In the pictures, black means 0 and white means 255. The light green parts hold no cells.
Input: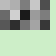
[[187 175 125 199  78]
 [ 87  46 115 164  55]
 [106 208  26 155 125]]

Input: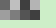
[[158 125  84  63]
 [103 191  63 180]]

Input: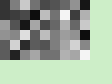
[[146 135 222  92 189 126 157 146  13]
 [ 52 126 201 114  73  83 103 146  22]
 [ 92  34 135 166 114 114 177 166 244]
 [ 52  61  73  13 189 114 244  61 177]
 [ 92 210  43  92  83 126 166 210 135]
 [157  83  22 166  73 103 177 103 201]]

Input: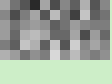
[[125  95 196 176  95 196  85 206 135 165 135]
 [156 104 176 187 165 104 104 165  76 156 104]
 [156 115 144 156 144  95 115 156 135 125 125]
 [135  76 125 165  85 187 115  64 196  95 115]
 [176 156 115 144 125 216 144 187 144 125 144]
 [165 115  85  41 165  76 135  95 176  85 135]]

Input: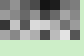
[[165 136 196 175  74 187 227  85]
 [155 136 105 146  65 105 165 136]
 [114 146  94  74  20  29 114 125]
 [ 53 196  85 218 208 175 114 155]]

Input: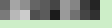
[[122 184 204  79  91  27 154 113  69  48]
 [101 165 143 101  91  69 154 133  60  36]]

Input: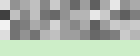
[[221 146 170 192 135 202 146 104 158  95 170 231 146 170]
 [221 115 146 115 181 192 158 158 135 104 115 126 202 181]
 [ 64 192 135 192 115 104 146 181 181 231 202 126  95 126]
 [242 115 126 170 146 211 158 135 170  95 158 202 192 202]]

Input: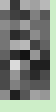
[[117 172 184  64  98]
 [184  54 172 161 184]
 [140 117 161 108 108]
 [ 54 218 128  31  31]
 [ 74 128  98  86  86]
 [140  31  86 161 150]
 [ 74 150  74  42  74]
 [117  42  64 140 108]
 [ 98  64  54 128  86]
 [ 98  42  19 150  54]]
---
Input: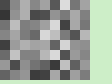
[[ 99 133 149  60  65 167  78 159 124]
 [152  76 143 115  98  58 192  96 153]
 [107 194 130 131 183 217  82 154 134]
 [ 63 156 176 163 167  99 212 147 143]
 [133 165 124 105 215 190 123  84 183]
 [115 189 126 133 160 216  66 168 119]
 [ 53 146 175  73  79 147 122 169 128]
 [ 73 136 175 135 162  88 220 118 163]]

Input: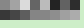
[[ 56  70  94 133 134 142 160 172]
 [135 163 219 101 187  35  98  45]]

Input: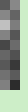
[[128  44]
 [113  91]
 [ 88  57]
 [102  81]
 [ 71 107]
 [131  86]
 [192 125]
 [135 100]
 [ 90 136]]

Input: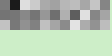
[[194 120 145 129 192 165 139 227 172 146 189]
 [116 118 136 117 151 111 176  94 224 134 165]
 [123  27 222 203 170 162 183 189 167 197 133]]

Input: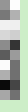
[[167 113]
 [ 10  69]
 [175 112]
 [251 113]
 [ 92 155]
 [140  52]
 [215 207]
 [241 239]
 [120 177]
 [149 253]]

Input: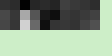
[[ 70  54 209 105  15  52  55  51  67  80]
 [ 72  55 168  85  24  14  57  52  58  65]
 [ 50  44   2  38  43  36  64  57  52  45]]

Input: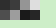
[[ 78 157  26  38]
 [ 46  60 149 222]]
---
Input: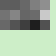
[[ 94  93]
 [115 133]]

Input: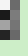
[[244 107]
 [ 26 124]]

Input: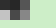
[[ 46  39]
 [195  73]]

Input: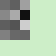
[[110  96]
 [136 170]]

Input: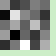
[[151  55]
 [ 10 227]]

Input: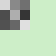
[[215 137]
 [ 77 174]]

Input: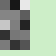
[[106  23]
 [133 133]]

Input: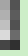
[[165  83]
 [176  92]]
